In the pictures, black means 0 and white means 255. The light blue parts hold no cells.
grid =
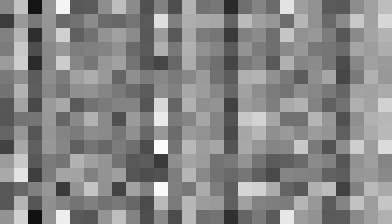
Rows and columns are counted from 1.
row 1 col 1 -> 135
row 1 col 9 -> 189
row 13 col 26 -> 150
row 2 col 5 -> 106
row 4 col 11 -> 90
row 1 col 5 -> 244
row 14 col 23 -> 176
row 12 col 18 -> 147
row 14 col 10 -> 162
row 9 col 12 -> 234
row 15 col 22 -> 180
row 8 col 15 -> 143
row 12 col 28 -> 133
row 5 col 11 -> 83
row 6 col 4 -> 142
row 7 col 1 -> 114
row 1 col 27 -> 161
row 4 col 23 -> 120
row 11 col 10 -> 111
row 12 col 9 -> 114
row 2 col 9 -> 103
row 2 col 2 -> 153
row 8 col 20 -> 126
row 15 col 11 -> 76
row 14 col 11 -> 129
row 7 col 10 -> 106
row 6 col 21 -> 122
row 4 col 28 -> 173
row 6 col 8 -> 153
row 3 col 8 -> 147
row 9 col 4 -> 152
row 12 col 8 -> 147
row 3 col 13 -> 89
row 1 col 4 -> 151
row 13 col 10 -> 85
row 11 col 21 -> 135
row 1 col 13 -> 78
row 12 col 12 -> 59

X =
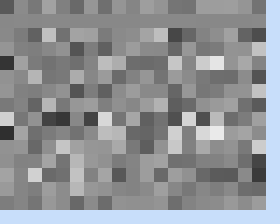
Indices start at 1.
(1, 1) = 89
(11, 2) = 149
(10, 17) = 156
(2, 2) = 137
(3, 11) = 164
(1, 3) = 120
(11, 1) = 146
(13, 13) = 158
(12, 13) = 112
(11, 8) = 149
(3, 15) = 131
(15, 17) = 153
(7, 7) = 125
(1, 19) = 115
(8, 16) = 154
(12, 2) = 130
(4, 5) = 146
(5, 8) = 189
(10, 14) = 127
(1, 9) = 149
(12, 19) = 69
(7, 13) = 102
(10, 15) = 216
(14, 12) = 159
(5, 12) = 110
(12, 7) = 152
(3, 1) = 137
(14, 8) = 146
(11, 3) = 104
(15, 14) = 131
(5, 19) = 131
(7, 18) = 147
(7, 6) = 84
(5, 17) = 148
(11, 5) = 197
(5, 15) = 204
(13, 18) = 138
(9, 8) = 216
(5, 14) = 134

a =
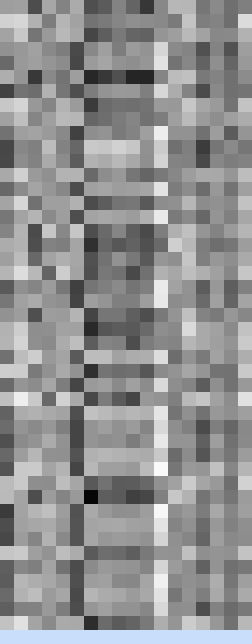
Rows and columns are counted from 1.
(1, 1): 158
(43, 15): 126
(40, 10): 94
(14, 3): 164
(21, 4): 156
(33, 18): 156
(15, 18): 194
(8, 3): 152
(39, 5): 137
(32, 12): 232
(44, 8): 160
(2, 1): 209
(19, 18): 170
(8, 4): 133
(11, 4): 188
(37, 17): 134
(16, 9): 162
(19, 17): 142
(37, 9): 143
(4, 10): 155
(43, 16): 169
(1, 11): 55
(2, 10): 143
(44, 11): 135
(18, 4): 130
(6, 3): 56
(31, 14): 128
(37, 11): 157
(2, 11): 140
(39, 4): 178
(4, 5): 125
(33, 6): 83
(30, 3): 177
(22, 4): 147
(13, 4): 144
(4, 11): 147
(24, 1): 178
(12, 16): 135
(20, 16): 160

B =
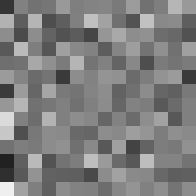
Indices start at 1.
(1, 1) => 53
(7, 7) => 132
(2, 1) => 178
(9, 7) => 135
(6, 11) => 125
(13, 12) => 104
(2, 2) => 93
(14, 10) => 148
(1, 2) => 129
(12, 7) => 190
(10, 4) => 140
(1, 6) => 127
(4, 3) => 126
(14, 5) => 140
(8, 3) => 113
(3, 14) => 82
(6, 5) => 58
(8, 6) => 113
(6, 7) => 130
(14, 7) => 128
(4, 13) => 113
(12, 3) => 186
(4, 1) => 89
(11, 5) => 145
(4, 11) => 115
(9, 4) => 179
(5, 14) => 123
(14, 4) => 96
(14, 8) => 109
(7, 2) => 156
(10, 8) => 141
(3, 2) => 75
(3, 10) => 141
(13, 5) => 96
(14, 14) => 140
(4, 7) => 130
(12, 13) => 131
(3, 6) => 92
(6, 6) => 141

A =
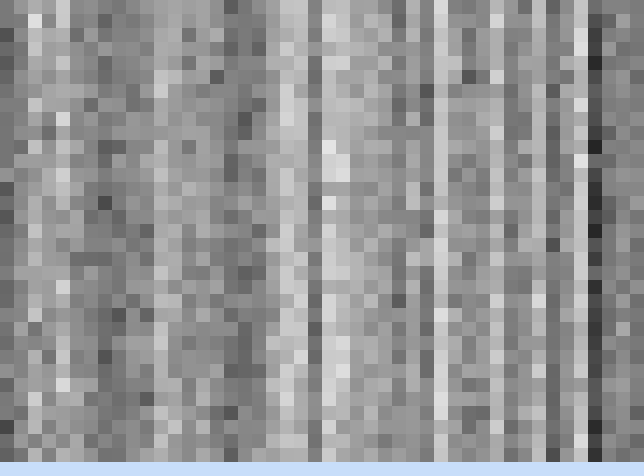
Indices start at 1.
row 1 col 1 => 121
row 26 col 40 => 119
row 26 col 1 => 124
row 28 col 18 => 117
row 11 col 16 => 146
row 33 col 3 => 180
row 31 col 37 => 108
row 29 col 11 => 92
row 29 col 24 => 214
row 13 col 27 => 163
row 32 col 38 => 153
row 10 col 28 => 135
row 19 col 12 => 170
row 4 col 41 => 129
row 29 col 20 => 167
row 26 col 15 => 142
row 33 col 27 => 170
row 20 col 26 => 180
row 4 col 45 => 112
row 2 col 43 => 79
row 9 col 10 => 151
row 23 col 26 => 169
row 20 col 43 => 104
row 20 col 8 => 130
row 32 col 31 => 130
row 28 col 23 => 124
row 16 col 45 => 135
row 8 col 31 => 113
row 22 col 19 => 134
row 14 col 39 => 182
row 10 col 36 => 205
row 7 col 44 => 129
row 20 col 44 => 127
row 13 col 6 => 150
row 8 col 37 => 120
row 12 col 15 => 160
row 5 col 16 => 156
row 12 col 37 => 137
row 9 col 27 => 178
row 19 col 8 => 106

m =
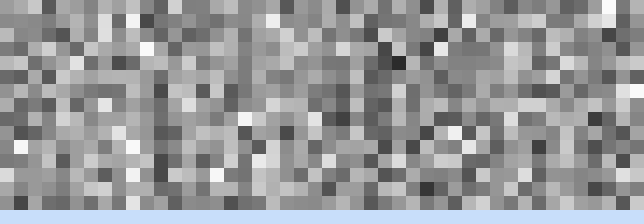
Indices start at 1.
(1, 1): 157
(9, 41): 171
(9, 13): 149
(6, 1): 106
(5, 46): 202
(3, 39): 105
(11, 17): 190
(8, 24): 136
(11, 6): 158
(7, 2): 182
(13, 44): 152
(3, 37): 150
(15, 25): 181
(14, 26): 157
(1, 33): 96
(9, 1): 105
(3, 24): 116
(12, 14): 165
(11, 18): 144
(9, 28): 124
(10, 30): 136
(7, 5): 168
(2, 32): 199
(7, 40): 90
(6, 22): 151
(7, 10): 189
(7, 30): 110
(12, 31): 158
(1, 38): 136
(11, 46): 117
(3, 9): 141
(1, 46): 180
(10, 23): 196
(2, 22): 145
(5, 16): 148
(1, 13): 209
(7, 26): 154
